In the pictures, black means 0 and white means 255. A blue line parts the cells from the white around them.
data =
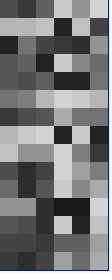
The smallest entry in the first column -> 35
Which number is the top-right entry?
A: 211
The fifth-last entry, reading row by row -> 46
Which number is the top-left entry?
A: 77
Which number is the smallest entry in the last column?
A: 35
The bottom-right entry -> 170
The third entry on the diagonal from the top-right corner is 57
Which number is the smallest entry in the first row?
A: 57
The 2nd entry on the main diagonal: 182
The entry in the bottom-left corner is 57
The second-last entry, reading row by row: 106
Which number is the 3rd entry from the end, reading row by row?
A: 159
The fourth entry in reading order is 202
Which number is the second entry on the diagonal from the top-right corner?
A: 192
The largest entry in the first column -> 192

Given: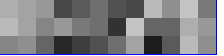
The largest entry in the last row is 186
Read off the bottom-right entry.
143
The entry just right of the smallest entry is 90
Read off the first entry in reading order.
174
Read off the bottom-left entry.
133
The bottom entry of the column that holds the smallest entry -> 28
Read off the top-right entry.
121
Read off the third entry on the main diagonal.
101

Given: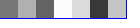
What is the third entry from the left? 99
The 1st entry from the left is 119
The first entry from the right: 197

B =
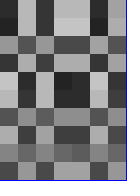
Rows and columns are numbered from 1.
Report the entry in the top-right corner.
162
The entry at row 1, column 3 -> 53
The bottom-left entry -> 73
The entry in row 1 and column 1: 44
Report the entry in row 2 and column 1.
35
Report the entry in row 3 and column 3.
151
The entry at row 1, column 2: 184
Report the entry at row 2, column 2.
184

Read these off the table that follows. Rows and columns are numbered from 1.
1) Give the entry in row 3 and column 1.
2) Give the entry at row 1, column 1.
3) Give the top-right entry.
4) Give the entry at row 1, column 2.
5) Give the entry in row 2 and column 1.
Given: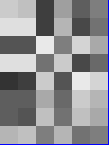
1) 84
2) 203
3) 126
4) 192
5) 223

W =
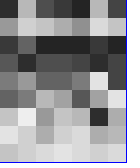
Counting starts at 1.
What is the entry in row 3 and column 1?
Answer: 57
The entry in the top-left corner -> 45
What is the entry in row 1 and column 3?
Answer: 78
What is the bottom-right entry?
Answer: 218
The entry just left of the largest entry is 196
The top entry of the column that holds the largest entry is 184
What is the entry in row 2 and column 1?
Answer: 153
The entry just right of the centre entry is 123
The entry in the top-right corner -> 68
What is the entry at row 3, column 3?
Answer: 36
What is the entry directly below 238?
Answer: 208

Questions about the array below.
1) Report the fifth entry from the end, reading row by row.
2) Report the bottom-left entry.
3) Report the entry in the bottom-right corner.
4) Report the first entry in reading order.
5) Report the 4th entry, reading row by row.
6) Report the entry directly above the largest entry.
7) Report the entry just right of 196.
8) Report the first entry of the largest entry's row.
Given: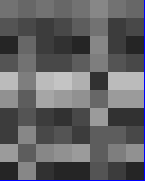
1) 37
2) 37
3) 37
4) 114
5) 103
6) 72
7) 176
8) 187

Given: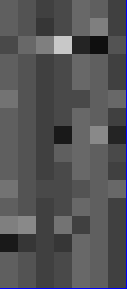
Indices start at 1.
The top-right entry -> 64
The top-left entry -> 95
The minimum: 15
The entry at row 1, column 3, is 64
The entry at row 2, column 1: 95
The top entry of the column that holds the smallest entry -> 95
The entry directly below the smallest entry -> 95
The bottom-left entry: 95
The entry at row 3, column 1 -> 73
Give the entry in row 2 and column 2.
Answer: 83
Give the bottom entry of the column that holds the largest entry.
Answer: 73
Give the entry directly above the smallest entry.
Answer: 127
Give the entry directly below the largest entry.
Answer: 73
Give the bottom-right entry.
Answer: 64
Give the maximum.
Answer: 200
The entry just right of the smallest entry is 83
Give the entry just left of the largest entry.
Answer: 127
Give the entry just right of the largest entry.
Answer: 36
